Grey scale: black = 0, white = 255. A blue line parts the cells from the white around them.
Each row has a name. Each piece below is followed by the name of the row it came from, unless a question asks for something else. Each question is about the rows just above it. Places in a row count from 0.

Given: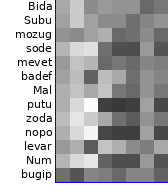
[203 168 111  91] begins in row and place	zoda, 2
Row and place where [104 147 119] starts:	Mal, 5
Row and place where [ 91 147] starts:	zoda, 5
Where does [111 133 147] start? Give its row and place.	Subu, 5

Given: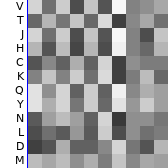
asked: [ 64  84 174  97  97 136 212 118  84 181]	D
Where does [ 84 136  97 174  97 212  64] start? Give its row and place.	C, 0
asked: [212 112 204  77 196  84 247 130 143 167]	V
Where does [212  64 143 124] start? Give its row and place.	C, 5
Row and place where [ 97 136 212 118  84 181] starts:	D, 4
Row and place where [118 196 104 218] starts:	T, 2
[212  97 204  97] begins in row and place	Q, 2

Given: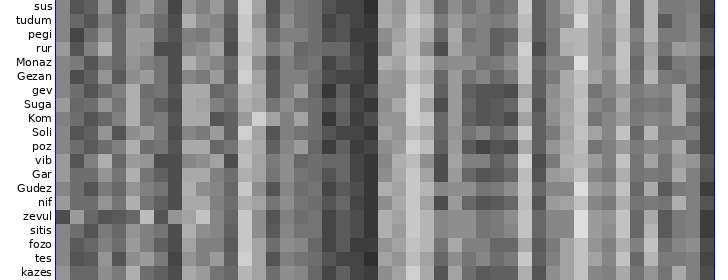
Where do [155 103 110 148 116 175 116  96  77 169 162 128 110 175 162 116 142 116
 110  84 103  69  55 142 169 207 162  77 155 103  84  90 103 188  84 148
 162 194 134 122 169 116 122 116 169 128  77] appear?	Suga
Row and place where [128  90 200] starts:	fozo, 11
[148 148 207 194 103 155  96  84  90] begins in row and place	Kom, 23
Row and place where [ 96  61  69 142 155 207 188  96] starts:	poz, 20
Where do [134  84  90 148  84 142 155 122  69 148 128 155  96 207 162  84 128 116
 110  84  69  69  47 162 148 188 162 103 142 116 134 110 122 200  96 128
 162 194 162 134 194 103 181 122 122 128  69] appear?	tes
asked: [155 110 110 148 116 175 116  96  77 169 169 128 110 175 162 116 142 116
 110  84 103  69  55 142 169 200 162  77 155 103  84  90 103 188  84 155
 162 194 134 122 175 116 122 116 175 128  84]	nif

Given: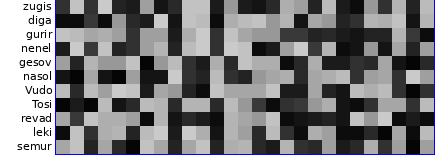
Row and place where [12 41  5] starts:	leki, 21
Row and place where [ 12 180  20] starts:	revad, 6

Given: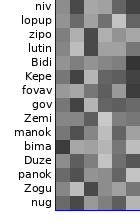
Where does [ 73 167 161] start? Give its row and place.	niv, 1
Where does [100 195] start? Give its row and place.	panok, 4
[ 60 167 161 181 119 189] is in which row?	bima
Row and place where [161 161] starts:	lutin, 3

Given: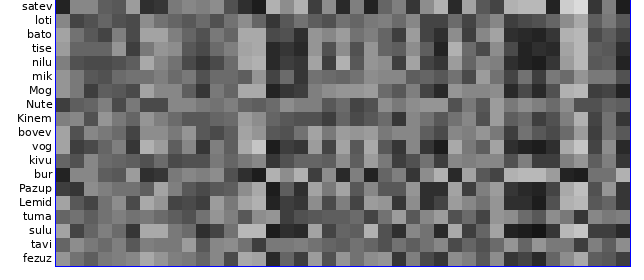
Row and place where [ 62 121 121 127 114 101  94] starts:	tavi, 14
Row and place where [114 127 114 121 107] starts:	tuma, 3
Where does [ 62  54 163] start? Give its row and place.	nilu, 16
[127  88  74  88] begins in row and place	Pazup, 8
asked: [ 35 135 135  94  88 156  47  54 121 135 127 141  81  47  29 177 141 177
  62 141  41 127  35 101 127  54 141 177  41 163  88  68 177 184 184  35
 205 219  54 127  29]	satev
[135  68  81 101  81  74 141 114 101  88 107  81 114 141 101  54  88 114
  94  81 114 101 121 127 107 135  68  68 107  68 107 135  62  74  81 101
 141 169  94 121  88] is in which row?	loti

